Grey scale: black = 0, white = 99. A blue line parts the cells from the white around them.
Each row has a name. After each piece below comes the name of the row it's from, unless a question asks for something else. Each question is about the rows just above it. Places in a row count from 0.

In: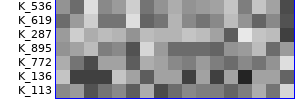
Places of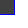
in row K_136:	1 2 3 9 11
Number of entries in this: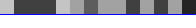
14
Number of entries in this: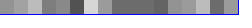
17
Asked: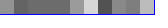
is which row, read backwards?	K_895
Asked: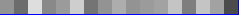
K_536
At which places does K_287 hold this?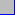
3 6 10 15
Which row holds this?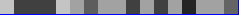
K_136

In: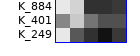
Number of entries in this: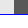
2
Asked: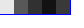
K_249
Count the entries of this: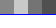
4
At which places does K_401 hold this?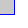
1

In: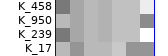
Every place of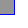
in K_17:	1 5 6
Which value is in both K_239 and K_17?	[72]
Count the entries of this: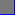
1

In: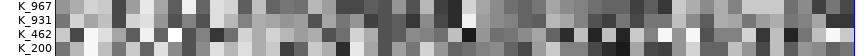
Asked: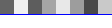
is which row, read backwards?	K_967
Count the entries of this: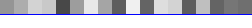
18
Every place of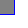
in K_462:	10 26 42 47 48
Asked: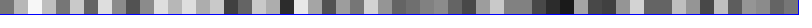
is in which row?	K_200
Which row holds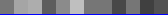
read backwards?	K_931
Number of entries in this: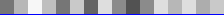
16

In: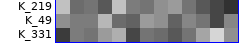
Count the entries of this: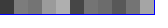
11
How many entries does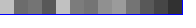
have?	13
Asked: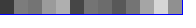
K_331
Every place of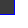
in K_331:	0

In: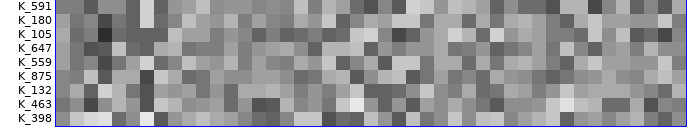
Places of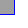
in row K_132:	7 9 16 20 33 37
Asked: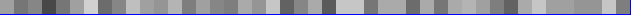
K_559
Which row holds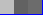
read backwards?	K_398
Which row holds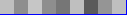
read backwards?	K_398

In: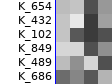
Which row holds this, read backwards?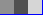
K_849
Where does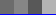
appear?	K_686

